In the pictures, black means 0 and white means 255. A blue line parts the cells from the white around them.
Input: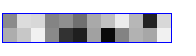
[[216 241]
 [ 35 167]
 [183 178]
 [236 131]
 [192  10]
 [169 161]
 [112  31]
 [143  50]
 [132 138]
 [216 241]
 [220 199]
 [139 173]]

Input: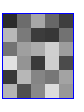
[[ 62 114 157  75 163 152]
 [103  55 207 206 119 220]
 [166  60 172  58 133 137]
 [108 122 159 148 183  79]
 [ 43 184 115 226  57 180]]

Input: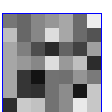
[[238  83 160  44 122 199 199]
 [107 107  65 191 149  23 233]
 [167 167  99 153 112 140 140]
 [150 221  42 221 114 114 114]
 [135 135  77 135  19  48 193]
 [103 103 127 152  53  53 202]
 [118 190 166 166 166 166  45]]

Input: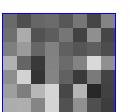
[[132  70  77 144  67  65  61]
 [ 70 143  95 217 122  40  79]
 [118  66  85 131  58 181 144]
 [ 87 118  96 107  97  71  81]
 [107  93 129 130 132 213 212]
 [102  82 102  57  52 183 133]
 [ 79 171 154 101 210 126 174]
 [106 111 127 177 142 158 172]]

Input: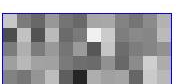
[[178 186 145 172 184]
 [139 134 133 207 202]
 [117 137 125 139 102]
 [131 126 109 104 164]
 [168 203 197 145 161]
 [166 240  87 107 174]
 [105 122 154 110  37]
 [116 107 117 122  94]
 [152 186 153 161 189]
 [104  83 124 162 149]
 [123 194 175 184 118]
 [199  77 124 159 130]]

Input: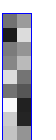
[[155 220 148 186 116  86  33  36 148]
 [114  27 123 134 221 114 248 203 195]]

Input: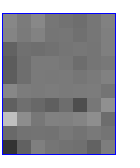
[[129 127 127 120 129 116 144 109 116 125]
 [118 118 117 117 122 124 119 142 121  98]
 [110 112 119 109 118 123  78 132 115 112]
 [114 118 117 119 122 122 109 128 120 114]
 [118 117 113 122 121 124  95 129 114 117]
 [136 130 110 122 122 122 104 119 115 127]
 [123 122 112 110 110 124 111 141 114  97]
 [135 132  98  92  93 135  96 192 105  51]]

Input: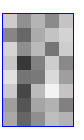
[[196 211 205 137 159 196 129 179]
 [139 195 118 205 218 243 178 190]
 [180 171 186 129 121 187 165 143]
 [144 103 142  56 117  71  85 101]
 [204 134 213 199 225 202 158 169]]

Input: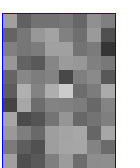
[[127  80  53 120  88 171 132 127 167 107 142]
 [144 154 123 128 138 124 104 115 102 131 141]
 [103 111 115 151 127 109 124 104 167 166 109]
 [119 129 160 155  72 203 129 149 164 165 156]
 [114 163 160 134 131 174 131 116 158 158 127]
 [114 152 124  89 125 131 109  84 105  81  89]
 [ 97 119 118  99 135 176 167  75 126  94  78]
 [160 100 128 151 101  93  68 166 153 123 160]]
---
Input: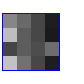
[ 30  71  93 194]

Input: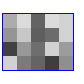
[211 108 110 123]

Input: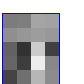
[162 157  50 102]

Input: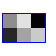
[  3 163]

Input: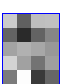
[192  99 177 211]

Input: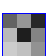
[ 40  30 204]

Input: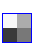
[172  58]

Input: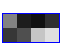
[ 48 197]
